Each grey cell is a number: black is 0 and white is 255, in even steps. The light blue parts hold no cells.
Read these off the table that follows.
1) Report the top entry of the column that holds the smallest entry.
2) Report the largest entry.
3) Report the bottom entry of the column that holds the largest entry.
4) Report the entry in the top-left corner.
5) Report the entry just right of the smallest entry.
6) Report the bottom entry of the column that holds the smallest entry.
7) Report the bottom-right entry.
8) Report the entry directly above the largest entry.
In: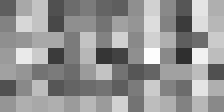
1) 86
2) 253
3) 189
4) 94
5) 241
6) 130
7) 137
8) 209

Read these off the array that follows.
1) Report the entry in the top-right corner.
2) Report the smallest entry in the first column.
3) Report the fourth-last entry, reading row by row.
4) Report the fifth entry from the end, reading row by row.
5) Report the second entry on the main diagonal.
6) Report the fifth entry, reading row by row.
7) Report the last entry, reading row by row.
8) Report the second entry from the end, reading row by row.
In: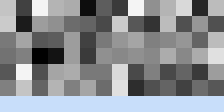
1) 188
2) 87
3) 100
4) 80
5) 27
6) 172
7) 87
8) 108

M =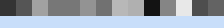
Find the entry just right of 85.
161
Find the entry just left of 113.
147

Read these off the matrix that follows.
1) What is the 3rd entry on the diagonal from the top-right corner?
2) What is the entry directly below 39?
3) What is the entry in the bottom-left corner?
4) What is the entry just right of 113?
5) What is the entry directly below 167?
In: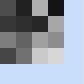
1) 99
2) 160
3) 70
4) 202
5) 141

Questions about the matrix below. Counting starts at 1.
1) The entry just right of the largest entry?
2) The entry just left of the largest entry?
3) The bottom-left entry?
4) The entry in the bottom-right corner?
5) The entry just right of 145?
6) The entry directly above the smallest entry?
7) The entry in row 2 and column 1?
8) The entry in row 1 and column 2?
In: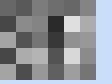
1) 172
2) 42
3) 164
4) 117
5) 152
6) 110
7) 71
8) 89

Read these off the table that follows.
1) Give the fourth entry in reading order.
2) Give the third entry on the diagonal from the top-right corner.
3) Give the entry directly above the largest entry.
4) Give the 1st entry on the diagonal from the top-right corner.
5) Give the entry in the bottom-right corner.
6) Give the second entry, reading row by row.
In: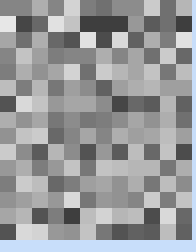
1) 133
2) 174
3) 133
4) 182
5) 97
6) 133

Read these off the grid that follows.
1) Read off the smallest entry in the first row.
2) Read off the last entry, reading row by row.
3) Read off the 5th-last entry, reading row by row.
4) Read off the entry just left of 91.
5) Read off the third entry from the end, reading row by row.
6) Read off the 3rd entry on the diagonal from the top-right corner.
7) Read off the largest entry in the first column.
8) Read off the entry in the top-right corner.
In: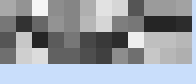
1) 85
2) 175
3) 141
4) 37
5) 199
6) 191
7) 169
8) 162

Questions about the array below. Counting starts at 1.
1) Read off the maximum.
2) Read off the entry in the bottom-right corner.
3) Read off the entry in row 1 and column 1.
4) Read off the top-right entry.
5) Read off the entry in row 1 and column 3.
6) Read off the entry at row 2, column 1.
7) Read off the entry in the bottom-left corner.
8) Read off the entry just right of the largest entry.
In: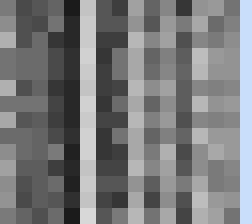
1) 216
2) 115
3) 122
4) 115
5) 86
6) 141
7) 122
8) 86
